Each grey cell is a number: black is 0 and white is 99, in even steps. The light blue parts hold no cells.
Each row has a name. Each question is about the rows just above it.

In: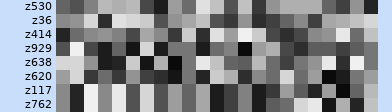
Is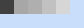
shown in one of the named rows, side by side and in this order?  yes
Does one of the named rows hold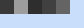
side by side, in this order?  no
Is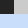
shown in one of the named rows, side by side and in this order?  yes
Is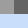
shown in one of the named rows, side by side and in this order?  yes
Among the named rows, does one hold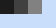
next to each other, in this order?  yes
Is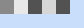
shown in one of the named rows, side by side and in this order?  yes
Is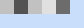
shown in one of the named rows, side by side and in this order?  no

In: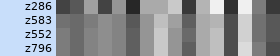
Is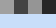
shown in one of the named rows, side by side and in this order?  yes
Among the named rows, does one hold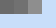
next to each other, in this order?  no
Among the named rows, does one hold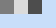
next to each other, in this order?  no
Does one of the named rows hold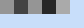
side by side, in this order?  no
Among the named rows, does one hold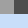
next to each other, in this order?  no
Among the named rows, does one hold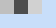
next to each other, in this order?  yes
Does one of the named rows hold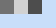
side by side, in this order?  no

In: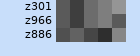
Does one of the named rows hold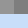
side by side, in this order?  no
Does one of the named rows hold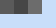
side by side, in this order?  no
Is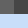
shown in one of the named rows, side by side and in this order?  yes
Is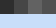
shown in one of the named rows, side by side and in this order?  no
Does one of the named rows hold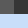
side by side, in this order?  no
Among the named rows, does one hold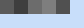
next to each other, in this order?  no

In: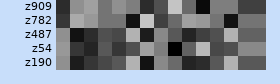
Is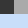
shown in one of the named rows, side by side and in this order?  yes
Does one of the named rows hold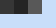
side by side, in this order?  yes
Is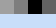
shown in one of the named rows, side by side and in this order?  yes

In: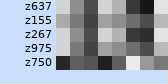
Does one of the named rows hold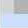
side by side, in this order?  yes
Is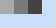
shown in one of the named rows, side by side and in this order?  yes
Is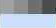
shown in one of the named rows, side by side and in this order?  yes
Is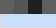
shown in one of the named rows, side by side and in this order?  yes
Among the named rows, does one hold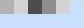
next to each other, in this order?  no

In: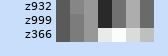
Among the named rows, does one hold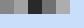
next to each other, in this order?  no
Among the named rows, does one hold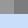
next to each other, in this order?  no
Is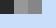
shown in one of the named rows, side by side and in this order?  no
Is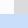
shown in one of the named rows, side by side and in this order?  yes
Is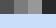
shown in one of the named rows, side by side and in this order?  no
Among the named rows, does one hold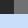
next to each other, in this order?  yes

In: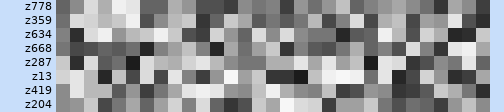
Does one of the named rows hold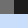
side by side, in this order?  yes
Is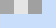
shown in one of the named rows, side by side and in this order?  yes
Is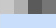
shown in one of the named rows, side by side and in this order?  no

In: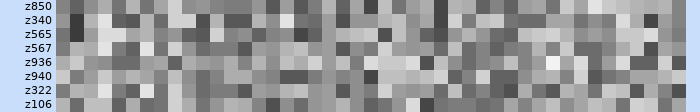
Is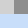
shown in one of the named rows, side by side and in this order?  yes
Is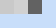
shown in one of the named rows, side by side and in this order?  no
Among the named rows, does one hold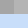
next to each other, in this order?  yes

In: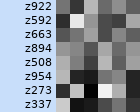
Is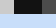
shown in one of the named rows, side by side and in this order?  no
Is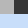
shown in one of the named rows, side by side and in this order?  no
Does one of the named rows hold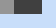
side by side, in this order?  no
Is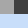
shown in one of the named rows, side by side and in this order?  no
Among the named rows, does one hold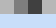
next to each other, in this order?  no
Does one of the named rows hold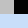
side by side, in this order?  yes

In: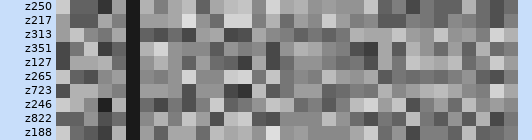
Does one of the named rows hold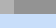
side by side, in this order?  no
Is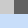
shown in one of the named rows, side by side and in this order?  yes
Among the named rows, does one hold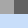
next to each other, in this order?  no
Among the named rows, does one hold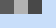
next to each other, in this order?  yes
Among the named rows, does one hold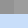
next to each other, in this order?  yes

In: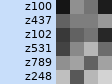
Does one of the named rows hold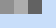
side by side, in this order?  no
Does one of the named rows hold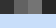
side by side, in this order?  no
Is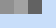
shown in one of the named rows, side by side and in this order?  yes
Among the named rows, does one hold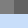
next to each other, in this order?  no
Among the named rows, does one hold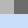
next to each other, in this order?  yes

